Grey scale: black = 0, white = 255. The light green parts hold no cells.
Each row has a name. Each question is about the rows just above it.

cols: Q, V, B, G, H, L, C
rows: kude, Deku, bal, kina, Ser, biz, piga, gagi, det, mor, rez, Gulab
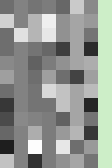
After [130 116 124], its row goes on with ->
[103 202 137]
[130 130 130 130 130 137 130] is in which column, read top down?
V
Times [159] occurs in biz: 3
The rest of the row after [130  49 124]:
[145 165 116]
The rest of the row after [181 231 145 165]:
[116]

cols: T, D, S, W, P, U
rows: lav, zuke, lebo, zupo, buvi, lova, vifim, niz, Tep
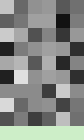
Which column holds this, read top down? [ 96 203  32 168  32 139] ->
T
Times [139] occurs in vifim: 4

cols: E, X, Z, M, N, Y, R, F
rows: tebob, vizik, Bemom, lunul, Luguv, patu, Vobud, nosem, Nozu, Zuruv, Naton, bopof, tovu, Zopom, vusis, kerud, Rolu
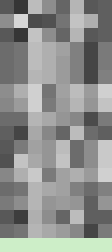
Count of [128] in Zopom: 2
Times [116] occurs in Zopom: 1
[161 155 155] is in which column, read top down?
N
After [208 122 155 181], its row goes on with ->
[149 195]

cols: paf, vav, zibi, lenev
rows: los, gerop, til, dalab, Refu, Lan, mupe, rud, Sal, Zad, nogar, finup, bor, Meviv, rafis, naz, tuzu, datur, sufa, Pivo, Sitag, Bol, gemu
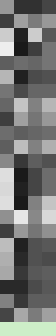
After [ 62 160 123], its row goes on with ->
[152]
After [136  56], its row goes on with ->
[94 81]
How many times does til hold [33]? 1
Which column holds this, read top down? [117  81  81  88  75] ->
zibi
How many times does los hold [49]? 2
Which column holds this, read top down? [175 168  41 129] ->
paf

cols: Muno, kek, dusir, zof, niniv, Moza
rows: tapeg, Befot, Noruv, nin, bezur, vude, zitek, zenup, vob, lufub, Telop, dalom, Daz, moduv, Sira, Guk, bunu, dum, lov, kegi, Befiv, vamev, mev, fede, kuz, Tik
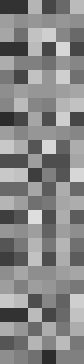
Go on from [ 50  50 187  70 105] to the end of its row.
[194]
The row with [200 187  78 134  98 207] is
vamev
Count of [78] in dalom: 4

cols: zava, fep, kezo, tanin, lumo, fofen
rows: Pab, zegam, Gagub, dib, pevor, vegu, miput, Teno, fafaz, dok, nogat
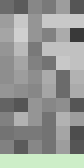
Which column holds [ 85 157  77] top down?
fofen
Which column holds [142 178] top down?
lumo
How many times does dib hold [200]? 0
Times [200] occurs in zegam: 4
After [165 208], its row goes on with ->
[149 129 171  57]
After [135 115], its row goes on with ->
[157  85]

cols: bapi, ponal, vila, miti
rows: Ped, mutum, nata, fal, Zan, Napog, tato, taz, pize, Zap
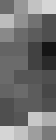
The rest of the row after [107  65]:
[42]
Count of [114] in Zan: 0
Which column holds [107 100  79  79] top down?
bapi
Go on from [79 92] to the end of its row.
[92 79]
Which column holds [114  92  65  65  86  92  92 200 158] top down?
vila
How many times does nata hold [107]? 1

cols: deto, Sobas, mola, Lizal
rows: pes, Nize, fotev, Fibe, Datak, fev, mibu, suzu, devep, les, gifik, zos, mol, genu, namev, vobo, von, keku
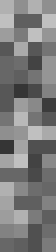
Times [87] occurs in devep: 1
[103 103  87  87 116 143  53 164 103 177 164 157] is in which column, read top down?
deto
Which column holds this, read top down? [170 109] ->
Sobas
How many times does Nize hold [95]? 2

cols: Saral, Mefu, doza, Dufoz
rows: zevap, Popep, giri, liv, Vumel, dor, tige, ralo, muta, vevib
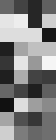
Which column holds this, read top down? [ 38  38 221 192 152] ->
doza
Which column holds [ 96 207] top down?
Dufoz
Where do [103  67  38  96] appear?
zevap
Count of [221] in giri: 3
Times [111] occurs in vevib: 1
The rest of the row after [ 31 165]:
[192 192]
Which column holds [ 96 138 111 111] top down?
Dufoz

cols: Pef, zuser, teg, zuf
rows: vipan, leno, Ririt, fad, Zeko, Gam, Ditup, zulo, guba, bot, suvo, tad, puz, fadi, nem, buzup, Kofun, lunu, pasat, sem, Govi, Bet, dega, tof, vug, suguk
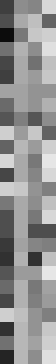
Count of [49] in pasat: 2
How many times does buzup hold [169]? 1
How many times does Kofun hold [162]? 0
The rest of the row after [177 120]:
[162]
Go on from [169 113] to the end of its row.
[191]
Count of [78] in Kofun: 3
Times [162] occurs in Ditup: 2

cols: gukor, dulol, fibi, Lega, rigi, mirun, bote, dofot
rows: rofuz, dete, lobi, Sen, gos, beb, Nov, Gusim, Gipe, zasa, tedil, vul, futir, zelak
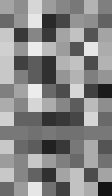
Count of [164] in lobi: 2
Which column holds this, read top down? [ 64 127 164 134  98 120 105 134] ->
dulol
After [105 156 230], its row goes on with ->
[113  64 194 172  20]
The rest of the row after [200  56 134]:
[ 56 164 194  84 164]
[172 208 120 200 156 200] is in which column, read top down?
gukor
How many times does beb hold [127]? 2

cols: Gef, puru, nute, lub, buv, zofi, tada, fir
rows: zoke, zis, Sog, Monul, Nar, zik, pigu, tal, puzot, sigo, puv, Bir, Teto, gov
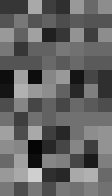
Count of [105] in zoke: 1
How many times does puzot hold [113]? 6
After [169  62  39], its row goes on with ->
[113 141 147]

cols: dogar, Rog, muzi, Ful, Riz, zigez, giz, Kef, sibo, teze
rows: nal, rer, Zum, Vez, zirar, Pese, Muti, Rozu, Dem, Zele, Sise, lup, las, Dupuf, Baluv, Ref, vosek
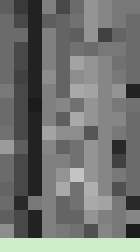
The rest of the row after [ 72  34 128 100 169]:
[163 134 148  34]
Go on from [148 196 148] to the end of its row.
[134 120 107]
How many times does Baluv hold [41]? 2
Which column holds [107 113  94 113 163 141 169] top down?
zigez
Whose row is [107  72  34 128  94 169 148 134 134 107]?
Dem

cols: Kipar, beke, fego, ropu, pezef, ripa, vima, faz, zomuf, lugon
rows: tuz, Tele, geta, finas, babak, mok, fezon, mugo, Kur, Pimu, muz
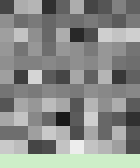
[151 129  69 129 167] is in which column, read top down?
pezef
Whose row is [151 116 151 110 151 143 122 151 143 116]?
finas
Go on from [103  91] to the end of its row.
[48]

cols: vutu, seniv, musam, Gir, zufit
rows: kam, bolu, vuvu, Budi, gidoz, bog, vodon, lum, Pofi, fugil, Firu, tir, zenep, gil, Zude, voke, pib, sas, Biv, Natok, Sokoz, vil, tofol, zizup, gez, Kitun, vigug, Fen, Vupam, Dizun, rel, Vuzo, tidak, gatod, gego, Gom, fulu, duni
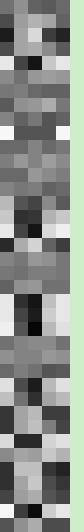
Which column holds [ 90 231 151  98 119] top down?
zufit
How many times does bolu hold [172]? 0
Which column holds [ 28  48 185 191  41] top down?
musam
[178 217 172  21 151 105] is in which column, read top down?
musam
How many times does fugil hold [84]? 3
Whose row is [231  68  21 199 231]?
gidoz

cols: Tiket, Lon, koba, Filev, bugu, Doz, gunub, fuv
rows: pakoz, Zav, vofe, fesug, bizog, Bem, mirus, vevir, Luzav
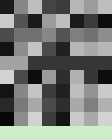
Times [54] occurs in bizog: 6
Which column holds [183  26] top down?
Doz
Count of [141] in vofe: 1
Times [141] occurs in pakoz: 0
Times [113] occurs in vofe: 3
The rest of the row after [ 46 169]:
[127 177]
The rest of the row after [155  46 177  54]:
[13]

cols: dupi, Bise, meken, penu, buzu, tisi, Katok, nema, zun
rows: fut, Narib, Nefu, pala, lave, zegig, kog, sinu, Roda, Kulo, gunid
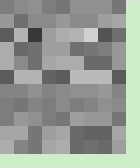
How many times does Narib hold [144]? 0
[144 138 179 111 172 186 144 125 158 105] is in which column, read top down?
tisi
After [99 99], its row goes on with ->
[166]
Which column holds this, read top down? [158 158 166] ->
penu
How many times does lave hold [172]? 3
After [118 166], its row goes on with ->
[172 105 111 105 158]

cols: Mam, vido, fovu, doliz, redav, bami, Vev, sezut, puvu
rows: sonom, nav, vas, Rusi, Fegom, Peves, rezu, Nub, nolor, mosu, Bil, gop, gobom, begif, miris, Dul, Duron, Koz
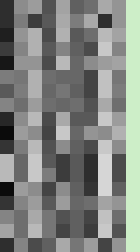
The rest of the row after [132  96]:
[ 75 200 132]
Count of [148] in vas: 1

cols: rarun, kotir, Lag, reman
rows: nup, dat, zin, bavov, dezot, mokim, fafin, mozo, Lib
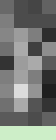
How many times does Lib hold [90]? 2
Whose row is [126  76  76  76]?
dat
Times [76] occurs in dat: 3

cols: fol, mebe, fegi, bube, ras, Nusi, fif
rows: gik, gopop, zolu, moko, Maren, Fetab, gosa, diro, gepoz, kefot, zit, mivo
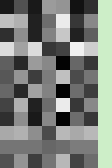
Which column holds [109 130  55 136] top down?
bube
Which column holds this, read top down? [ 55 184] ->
fif
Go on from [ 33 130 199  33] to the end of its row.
[95]
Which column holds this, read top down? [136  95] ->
fif
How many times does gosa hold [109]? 1
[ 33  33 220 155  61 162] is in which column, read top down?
fegi

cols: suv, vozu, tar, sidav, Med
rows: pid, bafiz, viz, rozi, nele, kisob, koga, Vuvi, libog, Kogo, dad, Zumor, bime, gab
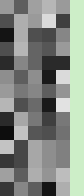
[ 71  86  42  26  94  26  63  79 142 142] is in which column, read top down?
sidav
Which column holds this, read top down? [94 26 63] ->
sidav
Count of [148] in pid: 0
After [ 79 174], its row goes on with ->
[154 218  63]
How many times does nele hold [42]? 3
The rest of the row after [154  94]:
[160 182 154]

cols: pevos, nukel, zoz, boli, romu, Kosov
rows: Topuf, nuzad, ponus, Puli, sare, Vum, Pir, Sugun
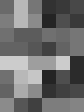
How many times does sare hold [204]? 3
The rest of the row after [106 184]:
[118  50  57  72]
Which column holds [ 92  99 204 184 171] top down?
nukel
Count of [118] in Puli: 1

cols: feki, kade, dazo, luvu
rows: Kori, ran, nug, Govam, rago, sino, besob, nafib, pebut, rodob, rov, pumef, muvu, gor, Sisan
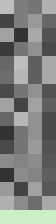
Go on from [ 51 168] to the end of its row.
[82]
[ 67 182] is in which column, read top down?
kade
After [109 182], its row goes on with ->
[ 95 168]
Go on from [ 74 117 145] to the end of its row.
[82]
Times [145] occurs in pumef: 0
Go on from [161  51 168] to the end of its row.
[82]
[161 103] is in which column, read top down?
feki

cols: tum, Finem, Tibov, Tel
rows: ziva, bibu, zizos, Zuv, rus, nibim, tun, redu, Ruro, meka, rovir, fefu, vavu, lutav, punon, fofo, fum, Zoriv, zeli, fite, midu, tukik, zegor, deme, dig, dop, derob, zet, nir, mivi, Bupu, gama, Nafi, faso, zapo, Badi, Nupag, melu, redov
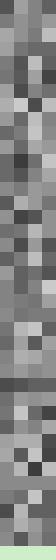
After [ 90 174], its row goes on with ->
[153 117]
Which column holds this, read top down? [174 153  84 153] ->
Finem
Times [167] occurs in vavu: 1
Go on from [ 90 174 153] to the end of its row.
[117]
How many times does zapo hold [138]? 4
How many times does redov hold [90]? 1

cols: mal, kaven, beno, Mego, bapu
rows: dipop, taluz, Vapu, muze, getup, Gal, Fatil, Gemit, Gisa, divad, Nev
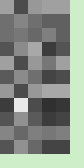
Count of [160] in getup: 2
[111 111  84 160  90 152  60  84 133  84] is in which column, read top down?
mal
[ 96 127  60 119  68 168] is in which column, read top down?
Mego
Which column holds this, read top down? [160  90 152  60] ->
mal
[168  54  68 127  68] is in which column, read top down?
bapu

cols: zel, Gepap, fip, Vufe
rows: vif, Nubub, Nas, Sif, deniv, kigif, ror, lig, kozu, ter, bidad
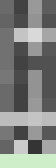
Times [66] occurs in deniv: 1
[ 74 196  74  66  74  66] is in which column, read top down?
Gepap
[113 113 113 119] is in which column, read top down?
zel
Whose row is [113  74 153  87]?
Sif
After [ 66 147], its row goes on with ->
[81]
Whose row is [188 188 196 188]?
kozu
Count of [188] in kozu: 3

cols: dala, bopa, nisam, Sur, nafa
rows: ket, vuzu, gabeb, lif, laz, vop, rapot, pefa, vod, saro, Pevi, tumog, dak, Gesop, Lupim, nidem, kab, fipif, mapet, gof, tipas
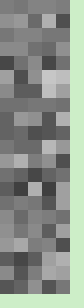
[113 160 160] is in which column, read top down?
nafa
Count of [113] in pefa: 3
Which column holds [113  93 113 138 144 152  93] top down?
dala
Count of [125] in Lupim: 1

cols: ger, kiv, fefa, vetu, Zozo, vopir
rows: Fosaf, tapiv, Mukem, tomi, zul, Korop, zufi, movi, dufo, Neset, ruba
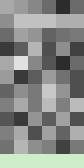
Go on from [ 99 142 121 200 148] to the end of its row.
[79]
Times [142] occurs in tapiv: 1
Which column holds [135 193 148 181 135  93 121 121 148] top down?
fefa
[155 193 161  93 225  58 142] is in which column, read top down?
kiv
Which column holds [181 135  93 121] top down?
fefa
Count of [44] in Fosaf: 1
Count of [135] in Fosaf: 1

